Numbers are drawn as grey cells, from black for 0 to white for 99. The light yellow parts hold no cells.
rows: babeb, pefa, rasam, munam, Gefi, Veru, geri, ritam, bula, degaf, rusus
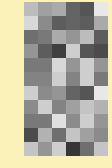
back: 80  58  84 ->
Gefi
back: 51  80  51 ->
Veru
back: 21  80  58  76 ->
rusus
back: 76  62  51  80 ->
ritam
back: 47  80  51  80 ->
Veru
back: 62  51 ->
ritam
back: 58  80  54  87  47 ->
bula

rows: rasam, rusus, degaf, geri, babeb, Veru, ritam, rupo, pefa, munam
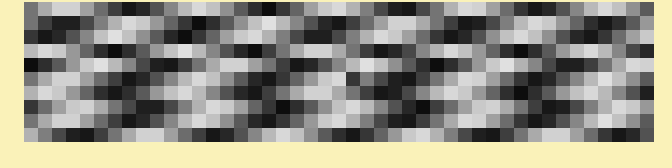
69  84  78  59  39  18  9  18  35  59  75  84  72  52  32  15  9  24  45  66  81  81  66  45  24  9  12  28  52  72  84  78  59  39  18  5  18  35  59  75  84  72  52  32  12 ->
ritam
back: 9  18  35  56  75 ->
munam

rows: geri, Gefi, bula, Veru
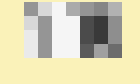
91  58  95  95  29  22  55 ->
bula
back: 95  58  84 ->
Gefi

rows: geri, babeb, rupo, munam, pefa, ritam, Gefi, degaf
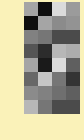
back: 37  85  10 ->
pefa
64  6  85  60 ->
geri
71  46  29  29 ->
degaf
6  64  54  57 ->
babeb
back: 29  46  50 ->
rupo

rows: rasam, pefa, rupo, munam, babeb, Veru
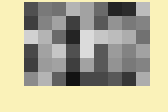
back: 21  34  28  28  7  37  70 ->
Veru
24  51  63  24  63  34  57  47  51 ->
pefa

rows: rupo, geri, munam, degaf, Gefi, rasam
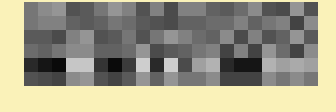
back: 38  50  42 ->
geri
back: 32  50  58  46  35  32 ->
rupo

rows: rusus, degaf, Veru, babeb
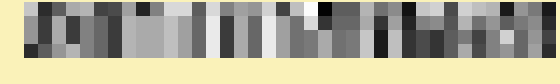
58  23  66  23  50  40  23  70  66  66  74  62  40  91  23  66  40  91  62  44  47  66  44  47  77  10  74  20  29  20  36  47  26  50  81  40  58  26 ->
Veru
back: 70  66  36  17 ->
rusus
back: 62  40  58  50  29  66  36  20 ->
babeb
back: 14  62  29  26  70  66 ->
rusus
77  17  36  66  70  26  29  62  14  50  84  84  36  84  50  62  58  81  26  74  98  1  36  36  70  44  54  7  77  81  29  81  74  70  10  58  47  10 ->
rusus

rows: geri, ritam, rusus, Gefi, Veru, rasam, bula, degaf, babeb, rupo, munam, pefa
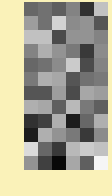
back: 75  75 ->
rusus
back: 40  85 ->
munam

